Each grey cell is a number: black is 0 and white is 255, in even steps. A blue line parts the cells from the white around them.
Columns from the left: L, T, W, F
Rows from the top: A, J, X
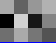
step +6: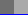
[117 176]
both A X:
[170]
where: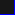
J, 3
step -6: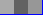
[164  92 145]
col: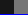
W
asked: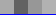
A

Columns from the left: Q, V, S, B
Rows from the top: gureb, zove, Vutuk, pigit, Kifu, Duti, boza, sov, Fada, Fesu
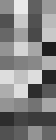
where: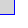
pigit, 2
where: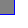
Kifu, 2
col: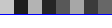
B
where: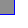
gureb, 1
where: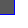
boza, 4

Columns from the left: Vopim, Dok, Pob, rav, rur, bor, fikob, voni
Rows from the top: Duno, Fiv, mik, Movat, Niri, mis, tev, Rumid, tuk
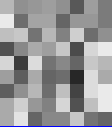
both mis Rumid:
[170]
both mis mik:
[109]
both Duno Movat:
[158]
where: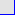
tuk, 2
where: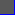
Duno, 6
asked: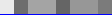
Fiv
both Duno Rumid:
[151]

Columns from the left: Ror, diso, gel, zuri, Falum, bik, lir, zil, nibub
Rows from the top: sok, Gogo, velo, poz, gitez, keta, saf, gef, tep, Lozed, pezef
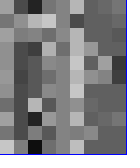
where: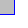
pezef, 6
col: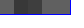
nibub
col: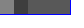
gel
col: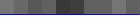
nibub

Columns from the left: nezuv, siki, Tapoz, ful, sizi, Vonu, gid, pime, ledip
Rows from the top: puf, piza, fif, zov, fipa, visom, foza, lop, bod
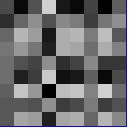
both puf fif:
[24]
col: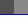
ledip

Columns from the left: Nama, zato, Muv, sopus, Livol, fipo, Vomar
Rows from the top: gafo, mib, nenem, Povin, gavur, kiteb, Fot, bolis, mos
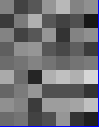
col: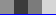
Vomar
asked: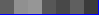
Povin
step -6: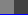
[125  60]
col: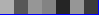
Muv
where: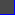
Povin, 5
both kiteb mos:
[108]

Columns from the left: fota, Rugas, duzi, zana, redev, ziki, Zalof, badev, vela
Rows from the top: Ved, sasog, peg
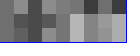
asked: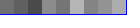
peg
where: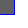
peg, 2
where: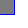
Ved, 5
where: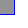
peg, 8

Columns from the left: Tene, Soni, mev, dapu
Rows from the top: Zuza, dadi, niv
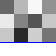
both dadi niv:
[199]
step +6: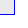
[240]
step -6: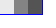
[228 126  78]

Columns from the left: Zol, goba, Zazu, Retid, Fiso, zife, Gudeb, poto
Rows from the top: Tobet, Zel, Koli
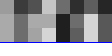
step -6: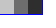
[191 103  40]
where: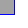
Koli, 3
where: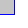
Tobet, 4
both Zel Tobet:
[109]

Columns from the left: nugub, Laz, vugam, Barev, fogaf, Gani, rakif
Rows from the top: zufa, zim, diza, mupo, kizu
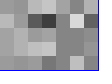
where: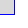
zim, 6
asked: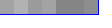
diza
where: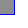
diza, 7
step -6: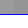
[149 143]

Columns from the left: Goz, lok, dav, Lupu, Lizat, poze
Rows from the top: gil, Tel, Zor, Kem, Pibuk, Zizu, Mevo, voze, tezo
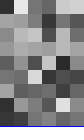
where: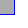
Kem, 2
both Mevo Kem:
[164]
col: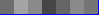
poze

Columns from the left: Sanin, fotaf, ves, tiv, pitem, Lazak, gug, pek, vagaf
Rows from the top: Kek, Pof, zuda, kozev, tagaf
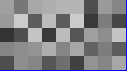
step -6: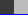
[ 52 182]
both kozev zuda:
[141]

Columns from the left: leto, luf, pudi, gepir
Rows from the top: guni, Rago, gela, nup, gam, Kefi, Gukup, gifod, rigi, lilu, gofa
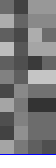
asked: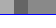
Rago
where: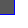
nup, 2
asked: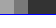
gifod
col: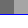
gepir
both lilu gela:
[108]
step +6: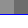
[150 114]

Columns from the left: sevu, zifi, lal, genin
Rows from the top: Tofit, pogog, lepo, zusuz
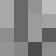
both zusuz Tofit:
[148]
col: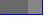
zifi
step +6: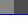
[141  82]
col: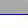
sevu
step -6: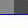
[129  70]

